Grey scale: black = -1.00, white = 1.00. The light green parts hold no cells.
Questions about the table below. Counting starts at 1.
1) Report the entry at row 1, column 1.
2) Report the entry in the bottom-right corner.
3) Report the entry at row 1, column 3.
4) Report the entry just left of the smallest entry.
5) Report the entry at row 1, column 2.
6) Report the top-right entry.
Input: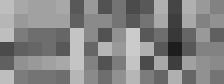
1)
0.49
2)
-0.09
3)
0.26
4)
-0.31
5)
0.32
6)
0.02

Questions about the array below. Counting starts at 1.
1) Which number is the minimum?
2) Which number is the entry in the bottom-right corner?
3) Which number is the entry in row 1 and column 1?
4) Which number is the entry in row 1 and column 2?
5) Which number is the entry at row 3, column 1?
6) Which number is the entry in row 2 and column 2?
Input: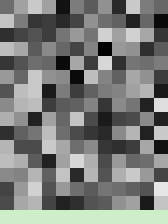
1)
-0.98
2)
0.53
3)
-0.14
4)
0.26
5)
-0.63
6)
-0.03

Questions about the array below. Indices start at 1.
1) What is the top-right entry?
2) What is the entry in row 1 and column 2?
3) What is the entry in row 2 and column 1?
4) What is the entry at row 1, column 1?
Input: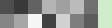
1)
-0.12
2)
-0.55
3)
0.04
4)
-0.39

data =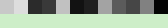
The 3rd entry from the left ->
-0.66
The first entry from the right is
-0.97
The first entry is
0.57
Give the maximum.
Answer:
0.73

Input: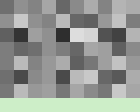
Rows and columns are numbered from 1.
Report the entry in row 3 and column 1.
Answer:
-0.25
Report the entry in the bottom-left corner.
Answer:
-0.07
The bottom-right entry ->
0.30
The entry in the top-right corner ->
0.35
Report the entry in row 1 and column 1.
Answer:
-0.13
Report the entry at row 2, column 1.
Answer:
0.13
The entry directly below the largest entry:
-0.19
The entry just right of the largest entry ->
0.67
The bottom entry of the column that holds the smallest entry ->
-0.07
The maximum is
0.73
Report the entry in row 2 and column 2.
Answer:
0.57
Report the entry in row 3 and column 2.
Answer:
-0.59
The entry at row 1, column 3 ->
0.03
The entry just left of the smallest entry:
0.13
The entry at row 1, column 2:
0.13

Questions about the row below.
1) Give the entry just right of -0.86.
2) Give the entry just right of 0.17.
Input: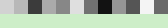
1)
0.17
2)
-0.33
